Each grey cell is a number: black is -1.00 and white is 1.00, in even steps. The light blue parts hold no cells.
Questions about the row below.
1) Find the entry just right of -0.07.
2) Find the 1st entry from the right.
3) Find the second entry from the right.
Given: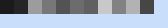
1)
-0.35
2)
-0.45
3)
0.40

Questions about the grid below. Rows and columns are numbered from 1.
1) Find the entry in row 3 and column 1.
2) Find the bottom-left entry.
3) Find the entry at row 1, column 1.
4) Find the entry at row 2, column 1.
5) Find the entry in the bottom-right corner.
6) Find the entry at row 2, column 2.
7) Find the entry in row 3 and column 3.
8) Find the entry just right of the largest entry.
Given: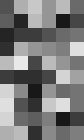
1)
-0.72
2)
0.37
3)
-0.36
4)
-0.26
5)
-0.01
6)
-0.72
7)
-0.53
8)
-0.45

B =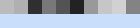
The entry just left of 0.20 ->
-0.73
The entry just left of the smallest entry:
-0.35

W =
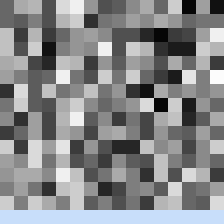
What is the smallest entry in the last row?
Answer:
-0.54
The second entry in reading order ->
0.33
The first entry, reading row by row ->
-0.19
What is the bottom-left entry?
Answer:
0.61
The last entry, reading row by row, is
0.71
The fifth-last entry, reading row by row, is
0.42
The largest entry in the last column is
0.98
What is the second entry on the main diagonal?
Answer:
-0.28
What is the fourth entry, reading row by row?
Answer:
-0.37
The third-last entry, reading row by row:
-0.19
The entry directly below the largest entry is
0.17
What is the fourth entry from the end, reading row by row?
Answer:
0.51
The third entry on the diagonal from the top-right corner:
-0.46
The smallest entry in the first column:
-0.62
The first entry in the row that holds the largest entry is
0.25
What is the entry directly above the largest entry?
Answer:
-0.54
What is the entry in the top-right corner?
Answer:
-0.87
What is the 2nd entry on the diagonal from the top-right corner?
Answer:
-0.09
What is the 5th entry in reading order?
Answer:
0.71
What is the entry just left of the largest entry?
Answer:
-0.01

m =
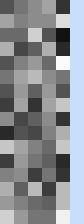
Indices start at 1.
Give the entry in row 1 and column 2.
-0.08
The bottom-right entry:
0.89
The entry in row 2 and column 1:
0.28
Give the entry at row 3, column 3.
0.63
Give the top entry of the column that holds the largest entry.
-0.60
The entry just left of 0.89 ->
-0.08
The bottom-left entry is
0.63
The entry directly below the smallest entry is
-0.68
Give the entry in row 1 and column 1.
-0.35
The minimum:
-0.86
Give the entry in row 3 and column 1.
-0.17
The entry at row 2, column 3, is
0.10
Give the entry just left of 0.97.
-0.17

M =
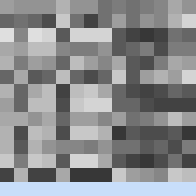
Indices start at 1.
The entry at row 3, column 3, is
0.75
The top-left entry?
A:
0.24
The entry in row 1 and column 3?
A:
0.15
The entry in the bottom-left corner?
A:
-0.48
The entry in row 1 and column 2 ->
0.15
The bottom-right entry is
0.48
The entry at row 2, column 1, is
-0.20
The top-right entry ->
0.15
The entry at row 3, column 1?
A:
0.75
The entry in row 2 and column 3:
-0.20
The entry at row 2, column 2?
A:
-0.11

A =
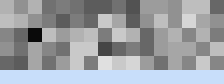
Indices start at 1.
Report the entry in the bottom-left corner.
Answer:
-0.19
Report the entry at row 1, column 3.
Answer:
0.40
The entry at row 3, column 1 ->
0.05
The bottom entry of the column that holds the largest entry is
0.76
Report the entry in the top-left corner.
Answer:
0.40
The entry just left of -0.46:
0.58
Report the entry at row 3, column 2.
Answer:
-0.19
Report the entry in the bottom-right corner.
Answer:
0.05
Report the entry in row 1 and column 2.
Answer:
0.14
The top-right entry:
-0.19
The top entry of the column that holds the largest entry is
-0.28
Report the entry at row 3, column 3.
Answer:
-0.92
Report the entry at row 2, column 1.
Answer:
0.49
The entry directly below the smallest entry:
0.30
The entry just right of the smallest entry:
0.49
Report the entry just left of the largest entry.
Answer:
-0.03
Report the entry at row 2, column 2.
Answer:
0.40

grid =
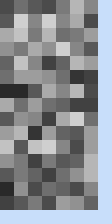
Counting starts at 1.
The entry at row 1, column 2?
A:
-0.13
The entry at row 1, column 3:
-0.31
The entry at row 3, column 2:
0.52
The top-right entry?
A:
0.05
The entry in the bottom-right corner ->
-0.22
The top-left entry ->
-0.41
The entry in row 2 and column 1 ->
-0.31
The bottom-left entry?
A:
-0.49
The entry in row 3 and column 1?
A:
0.33
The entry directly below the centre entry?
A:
-0.49
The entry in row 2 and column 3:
0.05
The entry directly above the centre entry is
0.33
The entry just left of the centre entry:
0.23

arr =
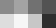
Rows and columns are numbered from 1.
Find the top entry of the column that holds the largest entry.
0.28
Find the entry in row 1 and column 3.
-0.11
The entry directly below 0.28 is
0.93

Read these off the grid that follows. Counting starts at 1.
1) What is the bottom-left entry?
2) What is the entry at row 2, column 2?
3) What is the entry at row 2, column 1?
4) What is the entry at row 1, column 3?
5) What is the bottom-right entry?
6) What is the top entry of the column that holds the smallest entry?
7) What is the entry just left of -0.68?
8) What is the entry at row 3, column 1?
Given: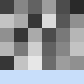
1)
-0.58
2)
0.33
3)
0.53
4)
-0.23
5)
0.13
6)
-0.68
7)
-0.40
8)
0.13
